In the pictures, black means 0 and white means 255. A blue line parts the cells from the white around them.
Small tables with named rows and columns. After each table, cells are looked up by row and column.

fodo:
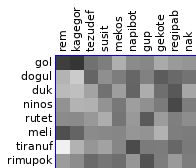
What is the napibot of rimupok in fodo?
150
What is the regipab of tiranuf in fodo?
103
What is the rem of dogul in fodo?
179
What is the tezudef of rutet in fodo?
152
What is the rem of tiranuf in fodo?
240
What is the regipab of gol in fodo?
154
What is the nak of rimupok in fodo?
125
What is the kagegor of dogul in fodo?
203
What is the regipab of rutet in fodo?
127
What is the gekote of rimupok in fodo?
125
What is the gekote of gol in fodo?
170
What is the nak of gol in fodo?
149
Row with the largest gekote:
meli

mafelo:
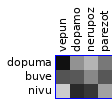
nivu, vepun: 205
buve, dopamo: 88
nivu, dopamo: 41
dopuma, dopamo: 146
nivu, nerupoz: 55
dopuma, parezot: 120
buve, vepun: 84
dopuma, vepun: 17
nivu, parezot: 162
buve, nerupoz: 136
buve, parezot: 87
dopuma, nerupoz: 180
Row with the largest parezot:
nivu

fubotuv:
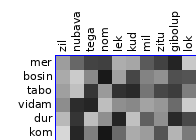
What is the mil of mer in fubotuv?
90
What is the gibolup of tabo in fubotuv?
61
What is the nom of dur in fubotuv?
143
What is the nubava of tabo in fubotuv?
192
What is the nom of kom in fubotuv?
22
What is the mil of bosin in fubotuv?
131
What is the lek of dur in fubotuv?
36
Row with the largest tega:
dur

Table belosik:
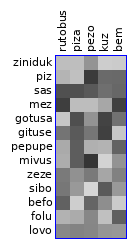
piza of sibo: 153
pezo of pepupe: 176
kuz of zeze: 166
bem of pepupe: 99
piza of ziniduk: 190
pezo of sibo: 214
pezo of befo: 101
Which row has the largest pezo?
sibo

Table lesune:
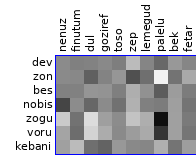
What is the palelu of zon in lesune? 242
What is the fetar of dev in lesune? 134
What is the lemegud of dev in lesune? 133
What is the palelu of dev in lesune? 104
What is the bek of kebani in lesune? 116
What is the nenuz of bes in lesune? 129
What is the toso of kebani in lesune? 152
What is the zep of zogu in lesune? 195
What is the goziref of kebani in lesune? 99
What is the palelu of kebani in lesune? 175
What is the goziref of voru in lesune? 172
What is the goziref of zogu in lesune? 159
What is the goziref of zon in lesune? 131
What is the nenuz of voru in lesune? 164
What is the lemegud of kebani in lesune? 134
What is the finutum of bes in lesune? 129
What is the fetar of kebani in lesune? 158
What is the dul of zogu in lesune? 220
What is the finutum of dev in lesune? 128
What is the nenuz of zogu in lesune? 202

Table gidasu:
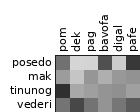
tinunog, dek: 168
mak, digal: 152
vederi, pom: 116
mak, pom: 156
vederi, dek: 71
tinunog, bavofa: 148

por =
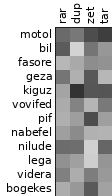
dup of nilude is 110
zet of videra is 125
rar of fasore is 183
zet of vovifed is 181
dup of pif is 158
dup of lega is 160
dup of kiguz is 51
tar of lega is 149
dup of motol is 120
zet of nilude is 209
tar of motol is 62
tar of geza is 183
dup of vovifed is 131
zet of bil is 117
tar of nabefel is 179
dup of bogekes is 152

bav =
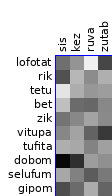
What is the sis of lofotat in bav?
111
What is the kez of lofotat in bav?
148
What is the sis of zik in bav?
116
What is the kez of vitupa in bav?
163
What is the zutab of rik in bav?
175
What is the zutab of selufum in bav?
121
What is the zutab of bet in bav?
136
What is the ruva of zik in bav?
163
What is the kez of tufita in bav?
168
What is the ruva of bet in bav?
103
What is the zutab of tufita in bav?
160
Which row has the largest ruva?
lofotat

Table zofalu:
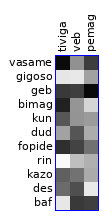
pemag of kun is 155
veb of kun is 148
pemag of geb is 9
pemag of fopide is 113
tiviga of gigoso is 230
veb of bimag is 149
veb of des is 79
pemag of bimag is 213
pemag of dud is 172
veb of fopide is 67
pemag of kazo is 171
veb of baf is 57
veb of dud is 85
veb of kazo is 114
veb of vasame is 145
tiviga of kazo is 96
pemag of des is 233
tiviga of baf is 231
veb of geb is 62
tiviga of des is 107

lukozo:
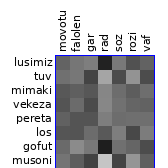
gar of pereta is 84
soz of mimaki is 109
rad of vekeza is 135
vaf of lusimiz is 98
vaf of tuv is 76
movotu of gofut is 106
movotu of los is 85
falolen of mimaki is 95
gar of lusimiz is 126
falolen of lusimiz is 118
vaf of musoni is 95
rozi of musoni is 149
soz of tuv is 75
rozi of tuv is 147
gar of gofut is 120
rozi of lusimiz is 81
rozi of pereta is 111
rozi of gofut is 101
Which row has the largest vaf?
los

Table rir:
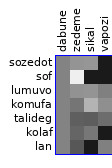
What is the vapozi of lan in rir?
128
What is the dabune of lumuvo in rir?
131
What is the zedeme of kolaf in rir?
101
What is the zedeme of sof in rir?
239
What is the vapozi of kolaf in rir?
26
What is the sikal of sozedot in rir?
150
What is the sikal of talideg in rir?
93
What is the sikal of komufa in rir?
179
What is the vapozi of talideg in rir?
109
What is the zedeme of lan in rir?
87
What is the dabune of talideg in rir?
131
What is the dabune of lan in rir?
131
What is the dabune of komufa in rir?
131
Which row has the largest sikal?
komufa

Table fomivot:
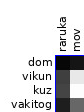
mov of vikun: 232
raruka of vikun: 63
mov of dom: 21
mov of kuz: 253
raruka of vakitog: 30
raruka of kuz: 68

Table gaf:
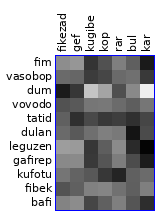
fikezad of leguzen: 157
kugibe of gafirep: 57
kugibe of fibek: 129
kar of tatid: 70
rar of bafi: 127
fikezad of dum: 27
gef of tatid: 47
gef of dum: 55
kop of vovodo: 120
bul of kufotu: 96
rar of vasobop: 106

